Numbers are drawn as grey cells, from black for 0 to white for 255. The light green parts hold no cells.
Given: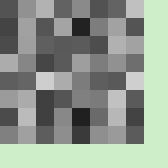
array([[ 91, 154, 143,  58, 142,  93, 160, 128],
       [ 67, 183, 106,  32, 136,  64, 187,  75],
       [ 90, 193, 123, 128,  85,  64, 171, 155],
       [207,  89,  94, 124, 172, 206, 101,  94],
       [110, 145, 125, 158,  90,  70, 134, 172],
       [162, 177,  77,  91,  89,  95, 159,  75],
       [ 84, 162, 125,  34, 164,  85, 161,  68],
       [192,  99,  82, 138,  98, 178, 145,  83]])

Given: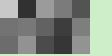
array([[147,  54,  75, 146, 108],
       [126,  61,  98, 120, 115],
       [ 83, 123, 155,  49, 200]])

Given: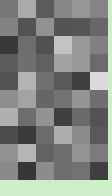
array([[ 63, 114, 110, 140,  55, 137],
       [123, 148, 110,  99, 181, 145],
       [ 89, 140, 174, 107,  58,  76],
       [ 83, 106,  63, 147, 110, 176],
       [111, 148, 115, 102, 163, 142],
       [218,  64,  90, 112, 179,  82],
       [107, 152, 162,  96, 111,  93],
       [128, 152, 195,  81, 109,  57],
       [103,  85,  84, 145,  83, 131],
       [132, 150, 134,  92, 170, 119]])

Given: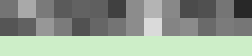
array([[118, 123, 106, 139, 132, 218, 140, 116, 102,  81, 123, 151,  97,
         85],
       [ 40, 117,  80,  75, 136, 180, 140,  64,  95,  98,  90, 122, 169,
        116]])

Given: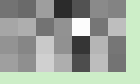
array([[115, 189,  77, 174, 208, 143, 159],
       [118, 181,  53, 145, 201, 134, 147],
       [190, 118, 252, 146, 115, 174, 166],
       [131, 138,  82,  43, 158, 106, 115]])

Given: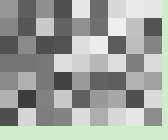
array([[141, 231, 215, 173, 219, 132, 125, 214,  78],
       [218,  80, 167, 153,  96, 201, 129,  61, 177],
       [161, 178,  94,  98, 154,  67, 120, 177, 137],
       [219, 126, 221, 184, 209, 220, 120, 117, 116],
       [133, 190,  91, 237, 222,  82,  78, 138,  81],
       [ 83, 192, 238, 111, 144,  99, 201,  86, 134],
       [230, 234, 216, 107, 231,  80, 143,  94, 150]])

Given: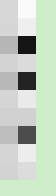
array([[220, 211],
       [237, 213],
       [ 76, 190],
       [209, 209],
       [234, 213],
       [ 34, 184],
       [219, 211],
       [ 20, 182],
       [239, 214],
       [250, 215]])
